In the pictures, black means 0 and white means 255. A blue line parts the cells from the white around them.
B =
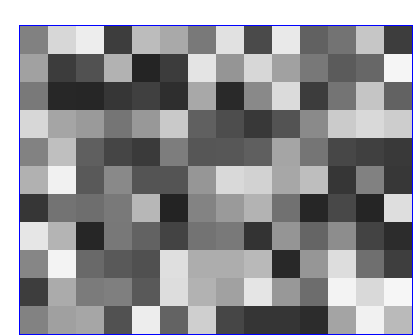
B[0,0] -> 129
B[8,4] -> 80
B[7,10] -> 101
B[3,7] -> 77
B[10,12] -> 241
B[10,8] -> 53
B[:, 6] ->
[121, 228, 168, 96, 86, 150, 131, 115, 173, 178, 207]
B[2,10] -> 60
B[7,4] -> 98
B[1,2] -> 81
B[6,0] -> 54
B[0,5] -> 169
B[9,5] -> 221
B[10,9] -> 53
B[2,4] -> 64
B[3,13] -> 205
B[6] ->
[54, 115, 110, 121, 183, 35, 131, 154, 179, 113, 38, 72, 37, 222]
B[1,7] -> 149
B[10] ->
[130, 160, 166, 81, 237, 99, 207, 70, 53, 53, 44, 164, 241, 186]
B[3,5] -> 201
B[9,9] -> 152
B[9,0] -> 61
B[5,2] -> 89
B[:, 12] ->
[198, 103, 197, 217, 64, 129, 37, 67, 111, 217, 241]
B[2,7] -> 41
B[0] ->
[129, 215, 237, 61, 188, 169, 121, 225, 74, 233, 97, 115, 198, 61]
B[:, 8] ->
[74, 215, 137, 56, 95, 210, 179, 51, 185, 229, 53]
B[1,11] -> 91
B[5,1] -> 241
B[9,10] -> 109
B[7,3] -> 120
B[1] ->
[161, 60, 81, 178, 36, 60, 228, 149, 215, 161, 120, 91, 103, 245]
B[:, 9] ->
[233, 161, 219, 83, 165, 167, 113, 149, 40, 152, 53]

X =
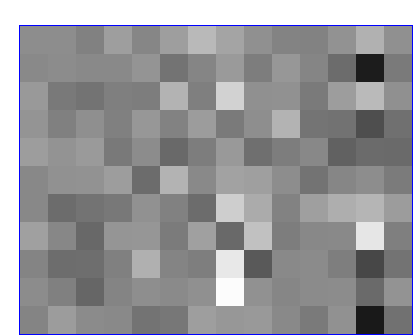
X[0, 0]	141
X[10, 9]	137
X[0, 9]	131
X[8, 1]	109
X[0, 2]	129
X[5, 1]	145
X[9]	[140, 128, 102, 132, 142, 138, 144, 252, 145, 134, 139, 140, 106, 147]
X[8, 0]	132
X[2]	[153, 121, 115, 127, 125, 179, 127, 210, 144, 145, 122, 157, 186, 144]
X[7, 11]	137
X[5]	[136, 145, 146, 157, 108, 179, 137, 162, 159, 141, 115, 134, 141, 123]
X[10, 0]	132
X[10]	[132, 156, 139, 137, 115, 119, 158, 151, 153, 137, 122, 145, 25, 113]
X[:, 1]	[141, 140, 121, 128, 147, 145, 108, 135, 109, 128, 156]
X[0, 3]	158
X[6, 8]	171
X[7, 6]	160
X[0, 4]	134
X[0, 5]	158
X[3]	[148, 128, 143, 128, 151, 130, 156, 122, 142, 179, 116, 114, 78, 112]
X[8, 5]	132
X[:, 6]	[185, 133, 127, 156, 125, 137, 108, 160, 126, 144, 158]
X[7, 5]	123
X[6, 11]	174
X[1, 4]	148
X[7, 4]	150
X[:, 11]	[146, 108, 157, 114, 97, 134, 174, 137, 126, 140, 145]
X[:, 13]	[144, 122, 144, 112, 106, 123, 156, 127, 115, 147, 113]
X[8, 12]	71
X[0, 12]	177
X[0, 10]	130

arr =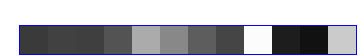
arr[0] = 58
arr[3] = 83

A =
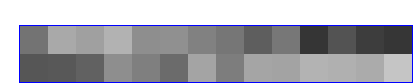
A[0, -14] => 115
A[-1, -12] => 97
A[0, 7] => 118
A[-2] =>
[115, 169, 160, 178, 142, 144, 129, 118, 94, 119, 53, 83, 61, 54]
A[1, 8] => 165

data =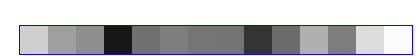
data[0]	207
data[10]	176
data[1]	159
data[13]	252

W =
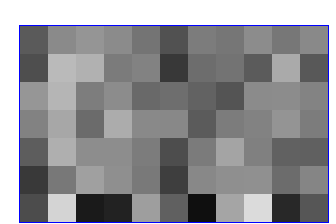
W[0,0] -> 90
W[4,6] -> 123
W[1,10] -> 88
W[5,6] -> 136
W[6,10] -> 86
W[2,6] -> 98
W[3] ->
[130, 167, 107, 172, 137, 136, 91, 124, 130, 148, 124]
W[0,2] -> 149
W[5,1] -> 120
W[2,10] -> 131
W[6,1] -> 212
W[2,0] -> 150
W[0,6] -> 124
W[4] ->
[93, 175, 141, 141, 124, 77, 123, 164, 128, 97, 96]
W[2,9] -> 140
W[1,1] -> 186
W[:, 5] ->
[81, 56, 110, 136, 77, 62, 96]
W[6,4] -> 158
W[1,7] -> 115
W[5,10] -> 133
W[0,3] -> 139
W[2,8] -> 139
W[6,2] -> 26

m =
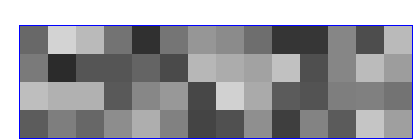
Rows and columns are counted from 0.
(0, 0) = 104
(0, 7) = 139
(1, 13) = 157
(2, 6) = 71
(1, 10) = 79
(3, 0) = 92
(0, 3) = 115
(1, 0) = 122
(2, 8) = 170
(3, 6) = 68
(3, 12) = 197
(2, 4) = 135
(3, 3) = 141
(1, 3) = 85
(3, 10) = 131

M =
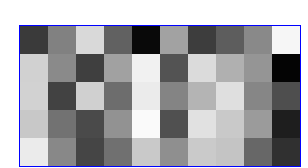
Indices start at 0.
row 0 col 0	58
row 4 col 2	69
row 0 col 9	246
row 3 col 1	114
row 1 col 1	138
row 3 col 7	201
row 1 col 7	176
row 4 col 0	235
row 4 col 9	48
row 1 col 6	219
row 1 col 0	209
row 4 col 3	112
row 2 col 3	109
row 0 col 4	9

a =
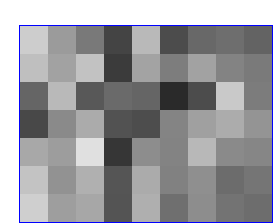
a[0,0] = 205
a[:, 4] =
[185, 163, 101, 77, 141, 171, 175]
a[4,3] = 54
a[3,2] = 171
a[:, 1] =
[155, 162, 185, 138, 157, 146, 158]
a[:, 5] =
[76, 125, 42, 132, 131, 129, 111]
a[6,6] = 141
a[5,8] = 117
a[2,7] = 201
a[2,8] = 124
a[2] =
[101, 185, 88, 106, 101, 42, 76, 201, 124]
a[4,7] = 138
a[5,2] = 176
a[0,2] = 121
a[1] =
[191, 162, 194, 59, 163, 125, 162, 131, 122]
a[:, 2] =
[121, 194, 88, 171, 224, 176, 167]
